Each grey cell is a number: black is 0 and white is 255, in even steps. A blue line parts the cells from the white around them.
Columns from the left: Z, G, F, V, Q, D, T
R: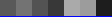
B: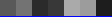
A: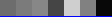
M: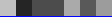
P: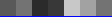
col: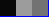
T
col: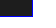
T
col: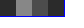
F
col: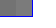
G
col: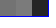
G
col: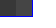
V

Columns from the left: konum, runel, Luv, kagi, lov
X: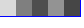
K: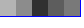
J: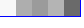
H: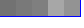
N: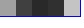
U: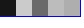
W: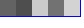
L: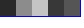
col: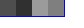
Luv
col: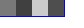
runel

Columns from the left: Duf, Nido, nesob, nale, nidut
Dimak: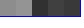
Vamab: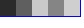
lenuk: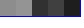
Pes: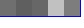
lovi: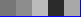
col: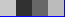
nesob
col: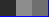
Duf
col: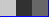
nesob
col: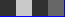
nesob
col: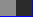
Duf

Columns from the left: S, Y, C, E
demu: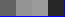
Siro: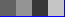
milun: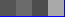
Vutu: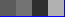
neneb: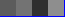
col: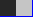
E
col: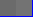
Y
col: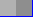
E
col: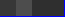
C
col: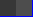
C

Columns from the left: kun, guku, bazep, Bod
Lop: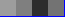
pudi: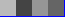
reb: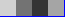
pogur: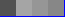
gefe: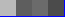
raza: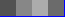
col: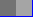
guku
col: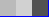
kun
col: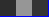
bazep
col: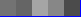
Bod
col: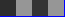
bazep

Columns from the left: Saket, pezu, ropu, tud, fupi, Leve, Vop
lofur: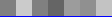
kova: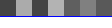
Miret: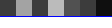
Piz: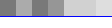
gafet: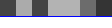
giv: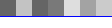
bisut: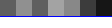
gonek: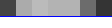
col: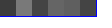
Saket
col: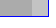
pezu
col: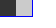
Vop
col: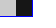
Vop
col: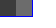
Leve

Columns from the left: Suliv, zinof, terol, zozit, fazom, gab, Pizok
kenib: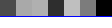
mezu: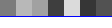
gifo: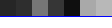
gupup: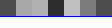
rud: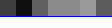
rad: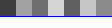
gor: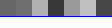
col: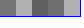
terol
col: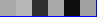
zinof
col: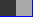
gab
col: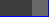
Suliv
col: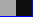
zinof
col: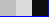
fazom

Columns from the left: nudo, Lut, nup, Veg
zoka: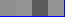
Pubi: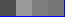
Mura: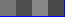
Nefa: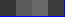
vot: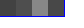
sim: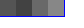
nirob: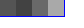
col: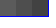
Lut
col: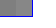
nup
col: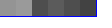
Lut
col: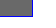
nup
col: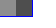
nudo

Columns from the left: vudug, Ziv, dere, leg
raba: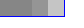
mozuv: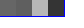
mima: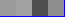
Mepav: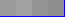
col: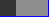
leg
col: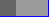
vudug
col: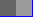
vudug
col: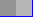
dere
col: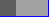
Ziv
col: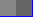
vudug
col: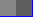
Ziv

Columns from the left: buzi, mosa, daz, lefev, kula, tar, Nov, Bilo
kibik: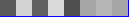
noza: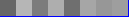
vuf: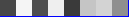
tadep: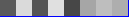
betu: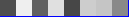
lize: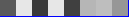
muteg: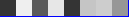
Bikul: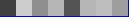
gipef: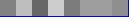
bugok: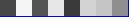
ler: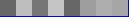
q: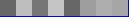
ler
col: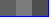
daz
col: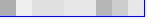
lefev
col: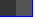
kula
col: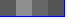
daz
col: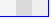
mosa

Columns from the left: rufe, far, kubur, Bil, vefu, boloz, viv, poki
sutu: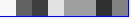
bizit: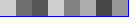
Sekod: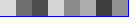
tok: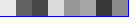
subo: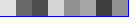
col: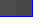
kubur
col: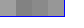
vefu

